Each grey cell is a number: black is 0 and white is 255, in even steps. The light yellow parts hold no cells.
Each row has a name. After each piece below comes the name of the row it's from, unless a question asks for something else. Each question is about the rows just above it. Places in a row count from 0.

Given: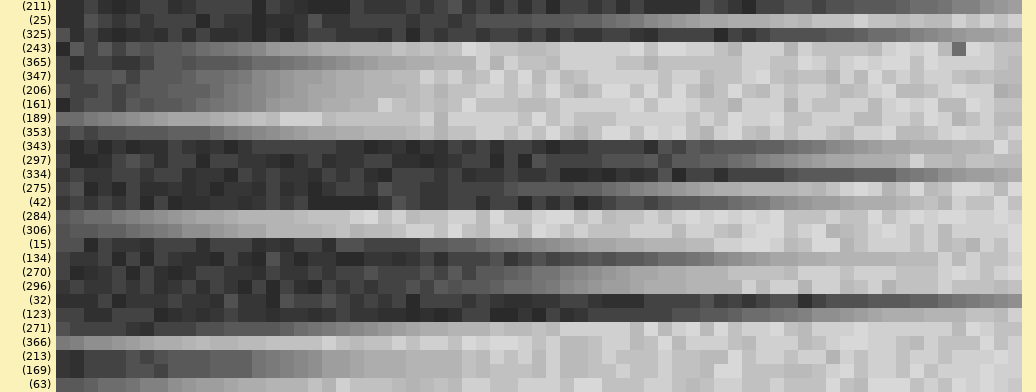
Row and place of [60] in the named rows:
(32), 47
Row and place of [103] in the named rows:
(270), 33
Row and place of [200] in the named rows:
(63), 68
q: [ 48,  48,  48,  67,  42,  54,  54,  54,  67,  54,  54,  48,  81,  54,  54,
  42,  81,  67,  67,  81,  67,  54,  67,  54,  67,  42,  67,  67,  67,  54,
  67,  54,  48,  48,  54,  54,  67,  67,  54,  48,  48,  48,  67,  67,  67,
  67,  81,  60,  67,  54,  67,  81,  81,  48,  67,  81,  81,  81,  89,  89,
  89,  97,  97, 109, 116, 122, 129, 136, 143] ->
(32)
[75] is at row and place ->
(134), 36

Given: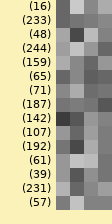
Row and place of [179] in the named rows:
(231), 0
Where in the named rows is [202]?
(16), 1
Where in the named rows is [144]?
(39), 2
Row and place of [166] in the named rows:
(48), 0
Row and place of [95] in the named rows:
(65), 2
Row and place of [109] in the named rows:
(71), 2

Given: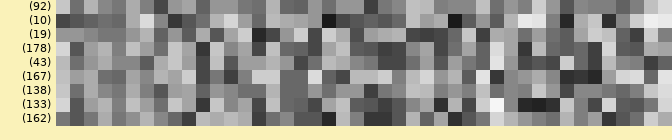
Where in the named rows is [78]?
(19), 21
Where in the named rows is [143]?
(162), 5

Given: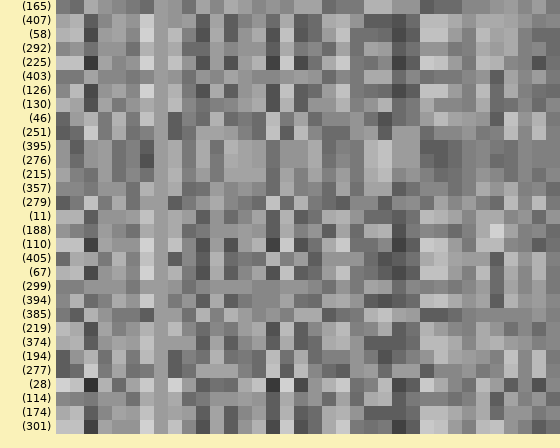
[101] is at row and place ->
(46), 0
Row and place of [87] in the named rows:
(58), 17
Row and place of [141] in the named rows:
(279), 25

